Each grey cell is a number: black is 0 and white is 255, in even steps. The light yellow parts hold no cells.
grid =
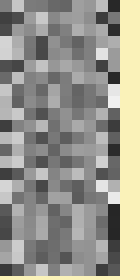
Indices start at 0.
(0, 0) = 127
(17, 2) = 133
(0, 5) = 101
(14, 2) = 154
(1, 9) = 120
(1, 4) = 136
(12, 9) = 43
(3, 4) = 145
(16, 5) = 160
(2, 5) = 128
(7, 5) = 125
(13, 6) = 117
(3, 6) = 98
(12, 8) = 165
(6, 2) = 129
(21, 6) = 141
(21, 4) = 111
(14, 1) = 90
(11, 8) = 189
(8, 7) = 117
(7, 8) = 143
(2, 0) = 74
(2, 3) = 171
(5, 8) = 65
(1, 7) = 142
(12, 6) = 158
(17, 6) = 175
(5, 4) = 151
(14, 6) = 188
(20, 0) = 151
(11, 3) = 81
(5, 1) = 70
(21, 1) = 200
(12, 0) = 102
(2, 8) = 171
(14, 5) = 155
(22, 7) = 146
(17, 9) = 38

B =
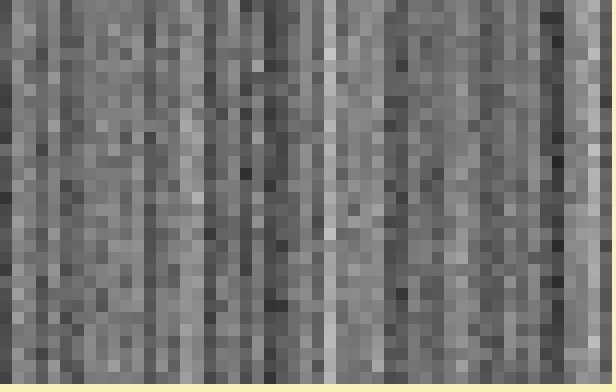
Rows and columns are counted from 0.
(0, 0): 76
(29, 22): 61
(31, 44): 111
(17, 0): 72
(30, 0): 76
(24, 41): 85
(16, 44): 114
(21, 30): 119
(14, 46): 59
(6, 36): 110
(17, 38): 152
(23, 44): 134
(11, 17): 93
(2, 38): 137
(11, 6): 96
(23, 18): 134
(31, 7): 120
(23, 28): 109
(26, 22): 76
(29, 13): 134
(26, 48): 123
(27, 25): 131
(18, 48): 141
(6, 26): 89
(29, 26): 120
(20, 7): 120
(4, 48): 121
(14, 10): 121
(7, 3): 107
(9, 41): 107
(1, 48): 164
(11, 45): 80
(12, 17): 70
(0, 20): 63
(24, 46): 82
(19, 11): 135
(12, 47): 126
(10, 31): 120
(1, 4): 129
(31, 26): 110

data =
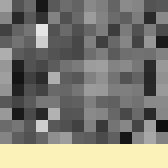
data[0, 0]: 166
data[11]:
[132, 94, 82, 102, 143, 156, 97, 93, 75, 96, 21, 135, 167, 129]
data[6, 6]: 87
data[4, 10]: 111
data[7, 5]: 103
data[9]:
[153, 25, 74, 39, 178, 85, 86, 138, 133, 103, 72, 106, 42, 135]
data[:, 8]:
[127, 131, 125, 63, 126, 159, 145, 153, 100, 133, 57, 75]
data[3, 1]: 115
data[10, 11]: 69
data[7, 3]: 67
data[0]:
[166, 83, 105, 22, 89, 109, 99, 137, 127, 100, 139, 133, 83, 87]
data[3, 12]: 151
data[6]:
[159, 20, 64, 44, 175, 94, 87, 129, 145, 115, 82, 99, 39, 145]
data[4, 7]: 110
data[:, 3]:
[22, 50, 229, 206, 94, 72, 44, 67, 120, 39, 206, 102]
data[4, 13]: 130
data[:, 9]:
[100, 107, 60, 104, 91, 131, 115, 126, 96, 103, 116, 96]
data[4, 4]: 83
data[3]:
[95, 115, 98, 206, 89, 87, 71, 128, 63, 104, 134, 67, 151, 26]
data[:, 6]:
[99, 105, 80, 71, 71, 123, 87, 117, 96, 86, 65, 97]
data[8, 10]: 121
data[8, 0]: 88
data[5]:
[151, 33, 82, 72, 92, 114, 123, 156, 159, 131, 138, 119, 44, 152]

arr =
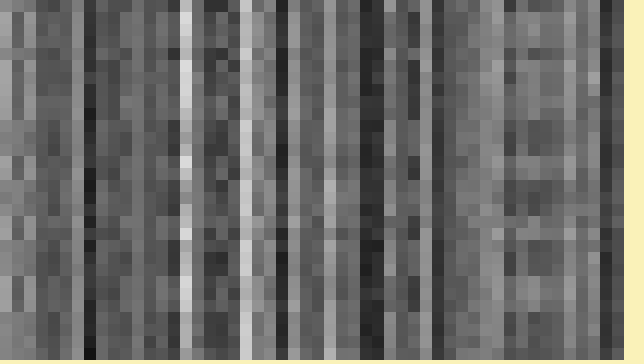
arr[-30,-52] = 137
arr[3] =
[152, 97, 140, 94, 96, 94, 138, 46, 88, 82, 106, 115, 87, 107, 86, 192, 111, 85, 104, 74, 181, 138, 113, 56, 150, 96, 85, 146, 98, 103, 51, 49, 103, 93, 64, 136, 64, 83, 95, 118, 126, 132, 107, 117, 125, 110, 111, 140, 102, 120, 64, 86]
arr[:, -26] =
[98, 85, 81, 85, 92, 84, 92, 83, 89, 82, 93, 95, 97, 85, 81, 89, 99, 108, 81, 88, 96, 90, 100, 82, 79, 79, 93, 93, 86, 89]
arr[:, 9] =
[78, 73, 76, 82, 89, 68, 68, 74, 74, 74, 88, 84, 83, 77, 68, 79, 92, 90, 79, 72, 93, 82, 82, 77, 69, 80, 87, 83, 89, 83]
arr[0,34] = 98
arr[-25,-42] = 97
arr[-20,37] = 86
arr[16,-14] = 121
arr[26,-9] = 106
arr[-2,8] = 104
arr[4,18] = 52
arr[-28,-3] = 128
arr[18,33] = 95
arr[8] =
[158, 97, 147, 98, 98, 99, 139, 46, 86, 74, 118, 115, 80, 106, 90, 205, 115, 88, 113, 66, 186, 141, 103, 59, 152, 102, 89, 149, 93, 97, 54, 53, 112, 90, 56, 134, 72, 88, 96, 113, 126, 137, 101, 113, 124, 115, 120, 143, 103, 107, 62, 85]
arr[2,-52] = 160
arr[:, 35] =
[146, 145, 134, 136, 145, 153, 133, 140, 134, 139, 139, 139, 149, 145, 144, 130, 130, 137, 125, 148, 147, 144, 146, 138, 143, 136, 150, 145, 147, 135]
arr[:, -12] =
[136, 126, 128, 126, 133, 128, 144, 134, 126, 123, 132, 131, 134, 132, 123, 128, 128, 140, 125, 129, 130, 135, 138, 132, 121, 128, 128, 134, 124, 126]
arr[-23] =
[162, 100, 141, 82, 90, 87, 138, 46, 85, 74, 99, 111, 85, 104, 80, 212, 112, 68, 86, 81, 190, 138, 120, 42, 149, 91, 83, 150, 93, 107, 36, 44, 110, 86, 59, 140, 54, 82, 93, 112, 134, 145, 93, 119, 127, 104, 106, 146, 103, 137, 48, 82]
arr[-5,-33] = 81
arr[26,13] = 88
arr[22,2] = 111
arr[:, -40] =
[82, 81, 88, 87, 79, 81, 94, 85, 80, 85, 80, 92, 85, 86, 82, 79, 87, 87, 84, 86, 84, 81, 89, 88, 85, 84, 76, 86, 67, 79]
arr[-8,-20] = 145
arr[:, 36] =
[53, 61, 56, 64, 51, 55, 70, 54, 72, 61, 56, 52, 52, 55, 61, 55, 64, 69, 66, 60, 49, 50, 48, 57, 55, 56, 52, 47, 53, 57]
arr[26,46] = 93
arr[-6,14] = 95
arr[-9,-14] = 108
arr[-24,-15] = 84
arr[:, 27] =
[149, 141, 144, 146, 148, 144, 138, 150, 149, 163, 162, 155, 145, 136, 155, 175, 168, 154, 161, 133, 162, 152, 146, 135, 138, 156, 158, 156, 161, 177]
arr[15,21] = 122
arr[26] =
[129, 123, 117, 87, 72, 102, 131, 39, 100, 87, 79, 114, 76, 88, 54, 168, 101, 62, 61, 79, 199, 112, 131, 42, 133, 90, 93, 158, 97, 104, 41, 43, 137, 85, 103, 150, 52, 91, 109, 99, 128, 133, 74, 106, 75, 86, 93, 131, 103, 121, 52, 75]
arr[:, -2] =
[41, 51, 54, 64, 47, 43, 47, 48, 62, 63, 57, 55, 48, 48, 56, 56, 70, 62, 67, 49, 61, 42, 46, 51, 50, 58, 52, 49, 51, 62]
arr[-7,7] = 59
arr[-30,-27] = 87
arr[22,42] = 66
